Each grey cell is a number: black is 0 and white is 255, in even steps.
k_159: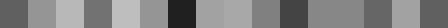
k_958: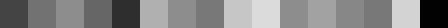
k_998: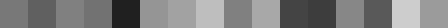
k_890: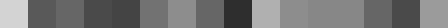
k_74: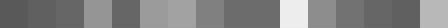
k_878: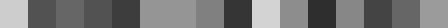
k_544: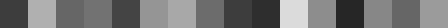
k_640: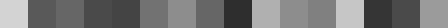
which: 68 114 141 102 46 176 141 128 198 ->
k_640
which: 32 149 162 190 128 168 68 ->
k_998
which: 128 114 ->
k_998
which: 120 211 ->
k_958
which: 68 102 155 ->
k_878
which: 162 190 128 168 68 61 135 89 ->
k_998
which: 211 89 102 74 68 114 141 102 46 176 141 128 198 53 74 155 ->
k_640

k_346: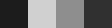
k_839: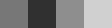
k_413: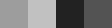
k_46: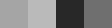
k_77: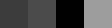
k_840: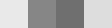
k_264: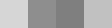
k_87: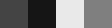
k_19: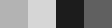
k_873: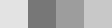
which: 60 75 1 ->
k_77
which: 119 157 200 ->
k_873
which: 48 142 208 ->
k_839

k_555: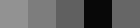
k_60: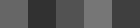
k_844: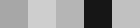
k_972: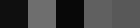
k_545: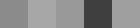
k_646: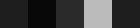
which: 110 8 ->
k_972
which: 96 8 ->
k_555

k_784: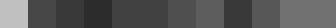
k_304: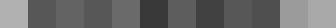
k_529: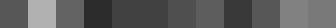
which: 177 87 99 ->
k_304
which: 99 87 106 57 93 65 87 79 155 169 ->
k_304
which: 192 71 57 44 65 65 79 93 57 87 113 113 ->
k_784
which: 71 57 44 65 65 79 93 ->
k_784
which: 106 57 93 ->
k_304
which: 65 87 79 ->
k_304
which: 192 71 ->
k_784

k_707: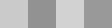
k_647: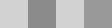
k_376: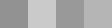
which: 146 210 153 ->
k_707
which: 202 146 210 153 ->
k_707

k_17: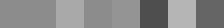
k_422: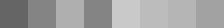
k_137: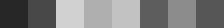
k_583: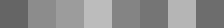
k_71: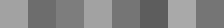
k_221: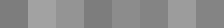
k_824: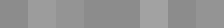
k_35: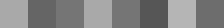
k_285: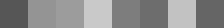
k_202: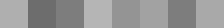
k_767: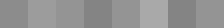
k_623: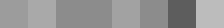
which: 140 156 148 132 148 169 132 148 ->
k_767
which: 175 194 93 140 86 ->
k_137
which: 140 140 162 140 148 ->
k_824
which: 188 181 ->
k_422
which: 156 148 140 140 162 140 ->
k_824

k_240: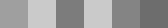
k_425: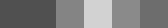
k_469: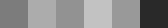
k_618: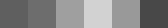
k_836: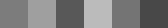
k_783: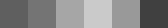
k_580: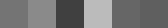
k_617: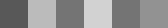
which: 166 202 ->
k_783
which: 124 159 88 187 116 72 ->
k_836
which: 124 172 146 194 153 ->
k_469
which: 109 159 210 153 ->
k_618
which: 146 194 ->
k_469
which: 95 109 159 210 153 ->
k_618
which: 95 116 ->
k_783

